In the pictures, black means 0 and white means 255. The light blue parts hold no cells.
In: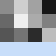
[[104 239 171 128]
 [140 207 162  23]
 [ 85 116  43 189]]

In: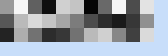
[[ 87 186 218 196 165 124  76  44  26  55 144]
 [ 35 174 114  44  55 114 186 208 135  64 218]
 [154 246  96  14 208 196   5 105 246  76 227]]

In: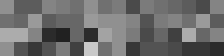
[[112 103 154  92 103 103 154 144 144 132  83 123 132 112 154  92]
 [172 172 132  43  33 103  43 163 144 123  74 103  64 172 103 132]
 [144  92  92 132 123 112 144 112 123  74 123 112 103  92  74 132]
 [144  83  55  83 123  64 201 112 144  55  83  83  74  55  55  43]]

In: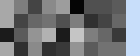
[[ 27  91 148 178  27 197 126 103  57]
 [168  48 138  48  57 148  91 114 114]
 [168  68 103 114  80 126  48  68 103]
 [168 126  68 138 157   5  80  80  91]]

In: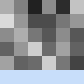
[[ 98 151 206 107 162  98]
 [140 174 119  87 140  87]
 [162  98 107 206 119  67]
 [218 151  76  76 119 151]
 [174 128  33 140  44 195]]

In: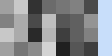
[[160 118 139 211  32  86  62]
 [129 171  74 191  86  96 148]
 [160 200  50 107 118 129  74]
 [200 171  41 181  62  96 129]]

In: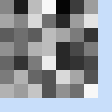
[[166 134 217 111  40 157 227]
 [178 157 197  83 145 111 247]
 [134  28 188 247   5  60 157]
 [145 111 178 188  40  72 123]
 [102  51 123 236  40  51  72]
 [123 178 102  83 217 166  83]
 [ 92 111  92 188 166 123  51]]
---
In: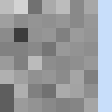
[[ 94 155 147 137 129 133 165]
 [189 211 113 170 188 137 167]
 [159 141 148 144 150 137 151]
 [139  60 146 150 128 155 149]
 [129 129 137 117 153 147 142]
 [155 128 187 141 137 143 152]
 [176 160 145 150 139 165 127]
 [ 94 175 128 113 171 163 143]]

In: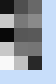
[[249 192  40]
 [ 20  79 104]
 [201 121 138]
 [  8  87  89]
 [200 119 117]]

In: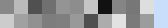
[[204 161 145 125 127 153  79 172 226 122 156]
 [136 186  80 112 148 141 197  17 133 119 222]]

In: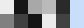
[[128  64  20 235  66]
 [237  22 168 186  42]]

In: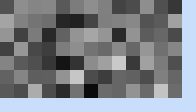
[[ 89  77 172  76  42 114  11 107 102 147 106 195 108]
 [ 82 142 133 135  89 124 142 128  67  76 142  80  55]
 [164 129 116 110  38  33  69 127 130 136  83  91 161]
 [149  65 123  41  98 148 166 149  42 147  92 103  74]
 [ 65 151  72  62 125 142 115 105 137 103 150 112 134]
 [132  90  79  54  20  51 140 160 201  57 161 123  79]
 [ 98 133  94  95 147 198  76  61 102  97  76 128 102]]

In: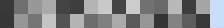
[[ 55 150 117 196  83 180 109 128 170  89 150  53 131  93  56]
 [ 57 111 152 170  67  62 180 201  68 204 113 105 185  60 165]]

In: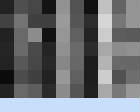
[[ 35 105  94  43 139  84  32 168 120 151]
 [ 34  79  71  19 146  82  16 193  99 148]
 [ 66 115  64  64 154  86  45 214 119 149]
 [ 33 104 140  17 150  96  34 204  93  90]
 [ 37 106  74  36 144 105  43 168 140 144]
 [ 34  88  71  40 135 103  28 180 104 103]
 [ 11  76  64  33 152  96  29 205  81 110]]
